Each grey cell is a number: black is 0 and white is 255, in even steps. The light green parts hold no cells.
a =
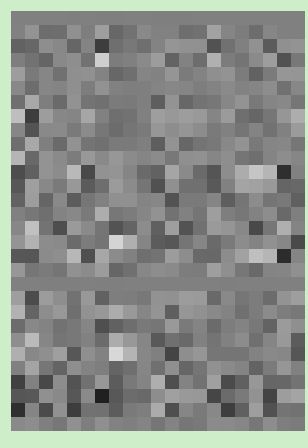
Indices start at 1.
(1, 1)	128
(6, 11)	132
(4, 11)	156
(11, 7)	137
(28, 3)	144
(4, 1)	126
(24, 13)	105
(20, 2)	128
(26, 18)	99
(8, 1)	190
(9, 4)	138
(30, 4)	119
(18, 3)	139
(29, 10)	126
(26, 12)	143
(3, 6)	132
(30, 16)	138
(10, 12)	147
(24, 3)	134
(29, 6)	114
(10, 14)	116
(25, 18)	130
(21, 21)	158
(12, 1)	77
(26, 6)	131
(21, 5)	114
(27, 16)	75
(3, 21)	147
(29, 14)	122
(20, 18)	128
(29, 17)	96
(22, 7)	152
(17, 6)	124
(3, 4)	136
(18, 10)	111
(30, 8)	130
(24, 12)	112

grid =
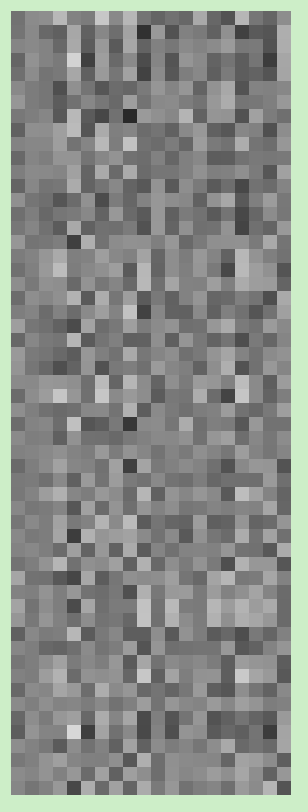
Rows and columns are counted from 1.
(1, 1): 114
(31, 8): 105
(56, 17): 154
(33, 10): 164
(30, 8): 121
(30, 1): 108
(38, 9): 162
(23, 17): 123
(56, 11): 122
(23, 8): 120
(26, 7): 82
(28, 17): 197
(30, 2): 131
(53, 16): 169
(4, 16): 116
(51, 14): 150
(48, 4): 178
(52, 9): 137
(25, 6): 151
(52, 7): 163
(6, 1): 137
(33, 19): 149
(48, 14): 146
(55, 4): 129
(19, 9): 90
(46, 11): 149
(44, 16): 144
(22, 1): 126
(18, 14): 152
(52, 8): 113
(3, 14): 131
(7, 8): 105
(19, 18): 158
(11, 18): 121
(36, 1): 135
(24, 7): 116
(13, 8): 136
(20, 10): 184
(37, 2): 137

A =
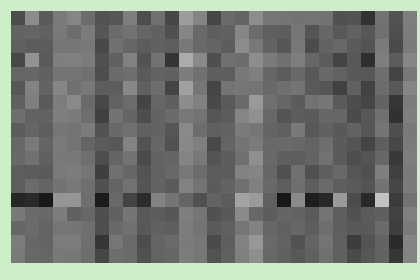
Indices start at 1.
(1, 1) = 76
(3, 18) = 120
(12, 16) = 92
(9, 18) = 118
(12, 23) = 95
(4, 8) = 97
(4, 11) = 115
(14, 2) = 42
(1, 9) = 126
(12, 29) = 122
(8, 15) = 86
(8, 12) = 107
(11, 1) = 105
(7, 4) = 125
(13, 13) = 130
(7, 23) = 119
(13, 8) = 100
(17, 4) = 124
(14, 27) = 194
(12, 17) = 130
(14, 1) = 38
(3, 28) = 75
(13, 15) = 91
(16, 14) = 115
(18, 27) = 98
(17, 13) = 123
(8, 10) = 77
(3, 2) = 92
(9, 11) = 99
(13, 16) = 99
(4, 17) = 109
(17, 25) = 61
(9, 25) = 98
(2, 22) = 85
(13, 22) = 94
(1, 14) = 132
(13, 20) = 94
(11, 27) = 103

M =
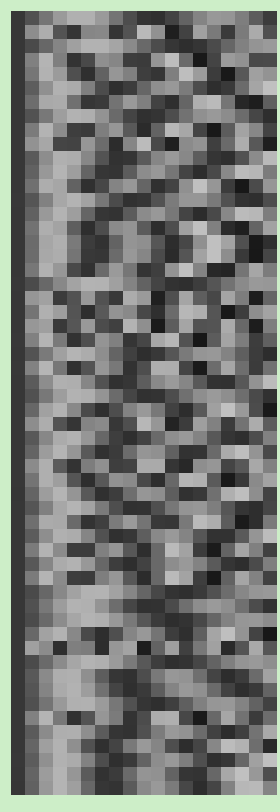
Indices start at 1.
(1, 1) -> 55
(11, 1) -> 55
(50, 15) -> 150
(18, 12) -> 43
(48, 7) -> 93
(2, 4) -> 83
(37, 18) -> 46
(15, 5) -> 158
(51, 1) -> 55
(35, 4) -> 180
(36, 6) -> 163
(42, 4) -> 136
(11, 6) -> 135
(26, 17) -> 110
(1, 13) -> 99
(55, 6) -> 91
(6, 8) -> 47
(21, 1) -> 55
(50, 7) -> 155
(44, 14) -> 72
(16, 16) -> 43
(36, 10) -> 50
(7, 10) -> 127
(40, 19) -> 127
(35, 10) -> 150
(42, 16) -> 109
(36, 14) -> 151
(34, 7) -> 88
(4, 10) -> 59
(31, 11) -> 106
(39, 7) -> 128
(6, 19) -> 192
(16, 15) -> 128
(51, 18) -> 59
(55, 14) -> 51
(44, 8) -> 152
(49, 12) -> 132
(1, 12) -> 67
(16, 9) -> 148
